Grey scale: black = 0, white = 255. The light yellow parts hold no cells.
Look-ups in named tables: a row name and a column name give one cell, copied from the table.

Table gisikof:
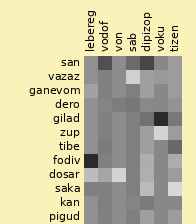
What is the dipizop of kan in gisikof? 123
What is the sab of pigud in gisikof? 127
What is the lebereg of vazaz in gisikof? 144
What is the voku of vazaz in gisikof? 154
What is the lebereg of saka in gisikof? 128
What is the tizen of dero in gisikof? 147
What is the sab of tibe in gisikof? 127
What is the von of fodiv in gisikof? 140
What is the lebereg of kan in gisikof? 144
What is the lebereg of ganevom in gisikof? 162
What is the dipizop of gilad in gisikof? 113
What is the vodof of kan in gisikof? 127
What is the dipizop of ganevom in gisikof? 159
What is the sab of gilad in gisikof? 127
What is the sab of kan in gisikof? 132
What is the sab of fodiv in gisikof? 127
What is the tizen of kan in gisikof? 136
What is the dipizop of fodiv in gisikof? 174
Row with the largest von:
dosar

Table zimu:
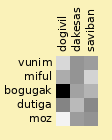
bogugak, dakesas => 162
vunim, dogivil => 216
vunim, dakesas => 148
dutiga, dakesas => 186
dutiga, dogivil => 132
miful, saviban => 211
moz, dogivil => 243
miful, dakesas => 148
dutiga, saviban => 136
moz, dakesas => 156
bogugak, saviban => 180
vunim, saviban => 157
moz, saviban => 147

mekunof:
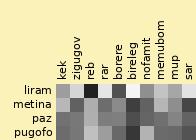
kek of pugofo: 108
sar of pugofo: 83
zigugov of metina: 97
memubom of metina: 182
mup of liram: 166
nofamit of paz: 101
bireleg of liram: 244
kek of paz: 114
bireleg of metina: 63
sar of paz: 99
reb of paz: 175
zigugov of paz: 120
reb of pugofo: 192
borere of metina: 139

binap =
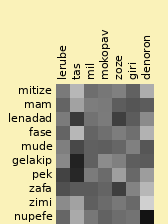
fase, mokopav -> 111
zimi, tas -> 162
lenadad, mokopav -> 123
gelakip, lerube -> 136
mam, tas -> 162
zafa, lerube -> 80
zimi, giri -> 105
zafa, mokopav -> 100
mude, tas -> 72
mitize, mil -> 110
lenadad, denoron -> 139
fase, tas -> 183

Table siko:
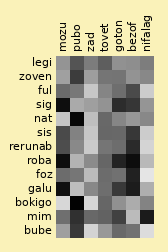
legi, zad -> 124
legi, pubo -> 84
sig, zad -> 159
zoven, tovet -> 117
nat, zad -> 190
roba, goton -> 35
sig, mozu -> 14
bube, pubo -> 56
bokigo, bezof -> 172
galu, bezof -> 28
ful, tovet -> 133
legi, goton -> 145
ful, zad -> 199
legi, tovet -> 94
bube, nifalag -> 220
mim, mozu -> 111
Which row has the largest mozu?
bokigo

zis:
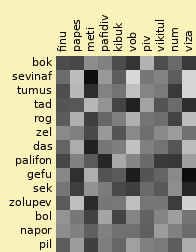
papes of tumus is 184
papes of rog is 175
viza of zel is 113
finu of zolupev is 90
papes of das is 172
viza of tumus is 213
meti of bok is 141
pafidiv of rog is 103
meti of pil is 64
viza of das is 187
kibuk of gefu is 91
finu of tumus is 78
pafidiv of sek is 124
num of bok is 106
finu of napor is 140

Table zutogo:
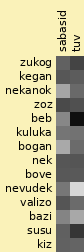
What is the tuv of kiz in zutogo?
100
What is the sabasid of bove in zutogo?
88
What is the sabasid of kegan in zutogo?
87
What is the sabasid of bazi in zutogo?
132
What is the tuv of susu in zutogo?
54
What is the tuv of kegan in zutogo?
92
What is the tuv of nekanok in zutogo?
105
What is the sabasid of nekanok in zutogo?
165
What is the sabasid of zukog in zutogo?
97

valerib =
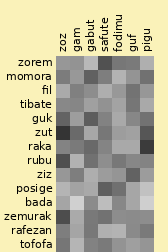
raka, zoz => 131
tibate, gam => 134
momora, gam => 152
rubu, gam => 178
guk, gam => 157
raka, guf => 169
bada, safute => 189
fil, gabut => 141
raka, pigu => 59
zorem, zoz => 151
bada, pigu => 207
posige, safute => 95
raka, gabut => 105
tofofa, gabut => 130
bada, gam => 208
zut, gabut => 167
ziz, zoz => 151
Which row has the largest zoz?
posige

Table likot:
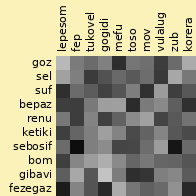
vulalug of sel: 57
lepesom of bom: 63
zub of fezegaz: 145
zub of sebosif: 22
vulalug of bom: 102
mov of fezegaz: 96
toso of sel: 89
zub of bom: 100
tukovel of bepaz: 121
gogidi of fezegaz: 41
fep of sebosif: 14
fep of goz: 123
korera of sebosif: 106
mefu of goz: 46
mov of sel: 109
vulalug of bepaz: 137
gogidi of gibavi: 195
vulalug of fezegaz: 106
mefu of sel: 105
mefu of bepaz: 159
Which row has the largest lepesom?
goz

